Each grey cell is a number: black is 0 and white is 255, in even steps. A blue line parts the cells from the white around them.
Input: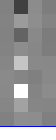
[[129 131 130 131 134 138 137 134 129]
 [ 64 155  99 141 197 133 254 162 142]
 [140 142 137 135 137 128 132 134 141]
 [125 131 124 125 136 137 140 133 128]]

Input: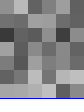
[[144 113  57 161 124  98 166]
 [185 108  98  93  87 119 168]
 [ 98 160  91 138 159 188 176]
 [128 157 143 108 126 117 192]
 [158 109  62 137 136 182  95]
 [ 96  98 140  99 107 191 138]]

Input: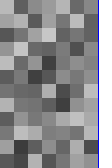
[[185 162  86 148 188  92 115 179  93 120 159  88]
 [ 95 178 117 196 106 121 104 119 147 189  60  71]
 [139  90 162 105 148  64 101 115 120 172  94 179]
 [155 160 199  99  64  87 175  94 137 126 142  85]
 [181 118  98 123 120 140  76  63 170 131 102 118]
 [105 188 118  80 142 120 110 145 192 116 174 161]
 [135  97  98 137 130 143 189 162 170 183  76 145]]

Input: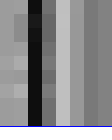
[[156 156 156 156 161 156 163 156 156]
 [158 140 140 158 171 154 174 158 158]
 [ 14  25  18  14  14  14  14  14  14]
 [112 103 103 112 120 109 123 112 112]
 [191 192 191 191 191 191 191 191 191]
 [153 152 152 152 152 152 152 152 152]
 [121 121 121 121 121 121 121 121 121]
 [130 130 130 130 130 130 130 130 130]]

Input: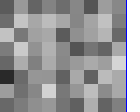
[[ 91 108 194 124 103  41 157 104]
 [153 196 120 202 173 106 112 124]
 [100 167 161 146 128 150 135 143]
 [131 188 168 177 171 149 210 152]
 [109 167  91 138 136  97 120 116]
 [135 134 144  84 154 169 150  96]
 [ 85 164 161 117 170  98 189 174]
 [157 193 181 100 158 187 139  99]
 [136 125 104 169 213 170 169 128]]

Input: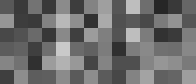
[[ 88 150  72  92 133  63]
 [ 58  61  82  98 114 141]
 [115  58 106  63  48  93]
 [ 57 131  55 111 156  95]
 [139 184 137 201 178 139]
 [ 61 143  63 107 152  90]
 [131  49 156  97  69 141]
 [159 170 127 124 132  91]
 [ 86  80  83  48  79  71]
 [190  89 190 125  79 131]
 [110  73 124 137 133 163]
 [ 38 123  50 112 150  96]
 [ 57 147  58 110 142 101]
 [102  85 127 136 122 158]]

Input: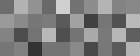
[[109 154 131 118]
 [178 138  77 129]
 [146 119 115  51]
 [105 123 184 116]
 [208  90  79 116]
 [114 162 116 137]
 [141  65 169  73]
 [180 118 121 120]
 [131  81 183  89]
 [136 186  95 179]]

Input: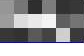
[[150 156  55]
 [118 220  50]
 [ 46 233  89]
 [125 243  67]
 [ 50  95 207]
 [ 55 115  58]]
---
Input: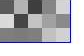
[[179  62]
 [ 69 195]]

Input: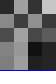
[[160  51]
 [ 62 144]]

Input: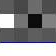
[[ 71 108]
 [115  12]]

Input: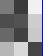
[[ 59 241]
 [ 82 205]]

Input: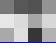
[[ 87  82]
 [219 166]]

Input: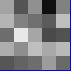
[[ 84 144]
 [129 112]]

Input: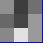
[[ 61 112]
 [ 69 154]]
